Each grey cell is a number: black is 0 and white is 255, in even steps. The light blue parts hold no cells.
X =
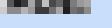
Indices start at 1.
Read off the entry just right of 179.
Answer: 153
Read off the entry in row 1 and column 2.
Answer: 88
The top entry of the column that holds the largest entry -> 215
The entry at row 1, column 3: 30
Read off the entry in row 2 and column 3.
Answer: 138
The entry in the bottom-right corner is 138

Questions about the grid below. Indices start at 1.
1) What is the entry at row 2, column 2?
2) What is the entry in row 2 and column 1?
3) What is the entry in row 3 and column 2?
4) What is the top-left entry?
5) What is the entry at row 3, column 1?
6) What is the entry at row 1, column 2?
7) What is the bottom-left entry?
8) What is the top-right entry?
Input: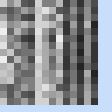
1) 88
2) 115
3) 103
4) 210
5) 170
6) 143
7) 198
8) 76

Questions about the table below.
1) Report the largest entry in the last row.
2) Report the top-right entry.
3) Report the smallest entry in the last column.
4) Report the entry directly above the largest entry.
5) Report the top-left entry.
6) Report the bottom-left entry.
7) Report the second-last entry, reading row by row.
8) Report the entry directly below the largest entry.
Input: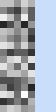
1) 210
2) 178
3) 38
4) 137
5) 194
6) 178
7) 149
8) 79

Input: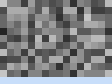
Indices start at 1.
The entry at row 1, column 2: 132
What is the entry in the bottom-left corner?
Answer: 197
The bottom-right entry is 185
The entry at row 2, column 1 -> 77
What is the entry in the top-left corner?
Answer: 197
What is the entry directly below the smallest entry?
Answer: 132
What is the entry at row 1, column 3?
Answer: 132
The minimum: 36
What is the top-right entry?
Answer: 185
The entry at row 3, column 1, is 104

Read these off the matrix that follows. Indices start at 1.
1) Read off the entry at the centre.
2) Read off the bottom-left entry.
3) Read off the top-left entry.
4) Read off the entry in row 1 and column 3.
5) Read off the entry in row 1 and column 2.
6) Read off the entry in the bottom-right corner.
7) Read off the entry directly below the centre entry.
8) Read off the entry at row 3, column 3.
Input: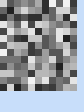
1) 143
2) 46
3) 212
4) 117
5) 86
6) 170
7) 72
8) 59

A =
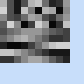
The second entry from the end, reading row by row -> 64
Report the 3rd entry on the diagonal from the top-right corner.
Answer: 50
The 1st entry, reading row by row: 179
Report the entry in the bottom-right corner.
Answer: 35
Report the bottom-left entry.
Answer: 50
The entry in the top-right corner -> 151
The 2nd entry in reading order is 79
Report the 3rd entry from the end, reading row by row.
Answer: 94
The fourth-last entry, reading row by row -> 136
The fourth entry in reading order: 79
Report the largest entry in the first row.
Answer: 195
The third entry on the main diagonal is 64
